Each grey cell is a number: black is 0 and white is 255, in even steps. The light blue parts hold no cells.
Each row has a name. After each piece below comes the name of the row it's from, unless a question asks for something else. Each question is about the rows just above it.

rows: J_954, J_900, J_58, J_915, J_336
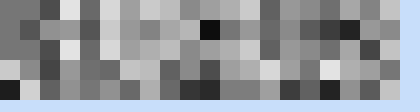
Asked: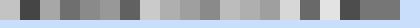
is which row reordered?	J_58
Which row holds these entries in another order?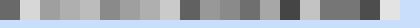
J_58
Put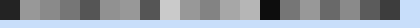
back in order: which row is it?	J_900

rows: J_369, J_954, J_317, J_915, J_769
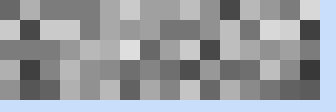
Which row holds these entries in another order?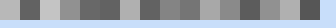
J_769
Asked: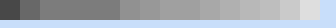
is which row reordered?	J_317
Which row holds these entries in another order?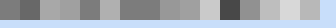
J_369

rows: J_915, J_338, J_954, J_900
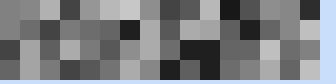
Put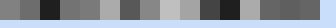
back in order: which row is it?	J_900
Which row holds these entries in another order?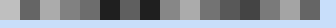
J_900
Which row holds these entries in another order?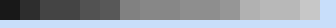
J_915
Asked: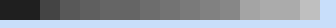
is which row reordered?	J_900
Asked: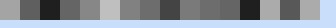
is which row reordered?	J_338
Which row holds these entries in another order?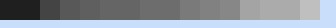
J_338
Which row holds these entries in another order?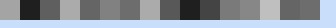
J_338

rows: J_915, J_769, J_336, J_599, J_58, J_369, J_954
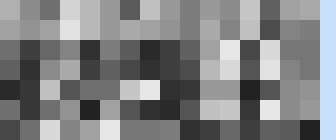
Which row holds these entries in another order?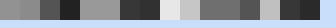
J_58
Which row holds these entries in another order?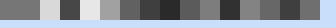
J_336
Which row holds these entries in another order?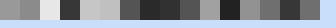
J_369

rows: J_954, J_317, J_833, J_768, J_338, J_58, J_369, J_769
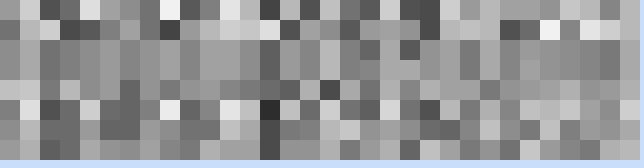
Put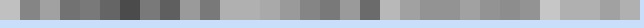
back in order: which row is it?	J_769
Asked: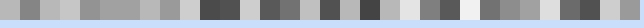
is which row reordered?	J_954
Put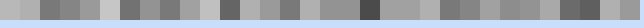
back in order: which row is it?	J_769
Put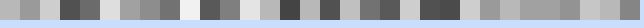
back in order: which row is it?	J_954

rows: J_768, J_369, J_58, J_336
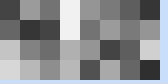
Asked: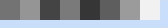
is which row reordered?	J_768
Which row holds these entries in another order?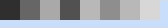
J_336
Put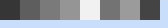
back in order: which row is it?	J_768
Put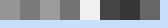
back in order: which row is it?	J_369
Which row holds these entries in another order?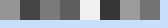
J_768

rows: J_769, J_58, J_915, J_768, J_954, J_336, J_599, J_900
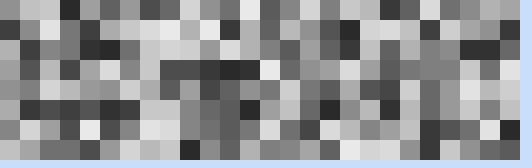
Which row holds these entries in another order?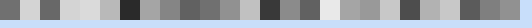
J_900
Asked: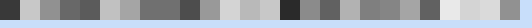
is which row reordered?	J_900

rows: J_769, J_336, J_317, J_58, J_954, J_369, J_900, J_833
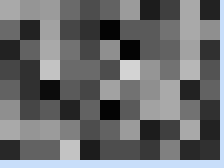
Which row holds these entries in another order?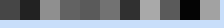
J_369
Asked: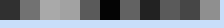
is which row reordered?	J_369
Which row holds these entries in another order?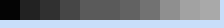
J_369
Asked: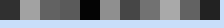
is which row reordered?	J_317

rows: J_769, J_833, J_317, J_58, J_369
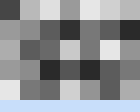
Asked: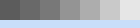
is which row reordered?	J_317
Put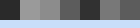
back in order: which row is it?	J_833
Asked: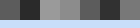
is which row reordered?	J_833
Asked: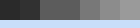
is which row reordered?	J_833
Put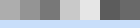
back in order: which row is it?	J_317
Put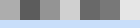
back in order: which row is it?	J_369
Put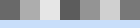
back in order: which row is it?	J_369

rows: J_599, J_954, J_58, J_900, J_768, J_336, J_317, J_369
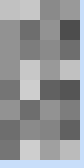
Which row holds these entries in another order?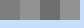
J_336
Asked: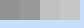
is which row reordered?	J_900

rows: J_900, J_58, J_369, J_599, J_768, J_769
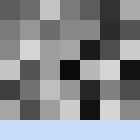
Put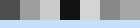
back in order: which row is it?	J_769
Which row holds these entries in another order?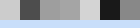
J_369

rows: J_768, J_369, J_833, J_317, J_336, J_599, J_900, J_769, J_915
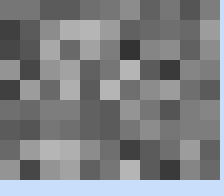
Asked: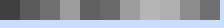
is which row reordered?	J_769
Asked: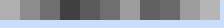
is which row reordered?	J_769
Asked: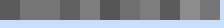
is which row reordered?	J_900

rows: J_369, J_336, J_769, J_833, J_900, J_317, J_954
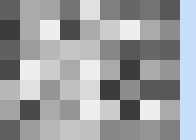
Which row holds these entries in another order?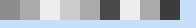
J_336
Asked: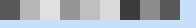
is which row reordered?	J_900
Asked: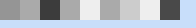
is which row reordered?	J_833
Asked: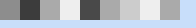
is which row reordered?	J_336
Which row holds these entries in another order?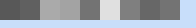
J_369
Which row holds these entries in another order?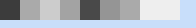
J_317

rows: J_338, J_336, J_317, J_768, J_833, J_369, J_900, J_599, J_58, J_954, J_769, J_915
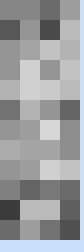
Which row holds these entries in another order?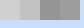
J_58
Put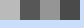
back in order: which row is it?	J_336

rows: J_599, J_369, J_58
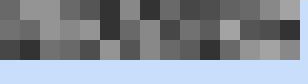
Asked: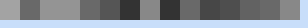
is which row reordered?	J_599
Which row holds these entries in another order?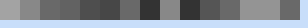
J_599
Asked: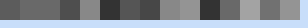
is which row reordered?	J_58
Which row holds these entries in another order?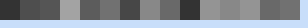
J_369
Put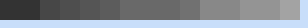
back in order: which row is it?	J_58
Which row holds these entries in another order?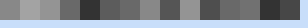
J_58

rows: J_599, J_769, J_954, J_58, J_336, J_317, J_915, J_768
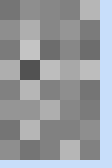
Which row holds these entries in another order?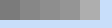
J_769
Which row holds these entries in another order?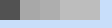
J_58
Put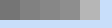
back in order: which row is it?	J_599
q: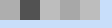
J_58
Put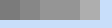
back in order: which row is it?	J_317
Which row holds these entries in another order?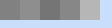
J_599
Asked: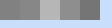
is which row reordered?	J_599

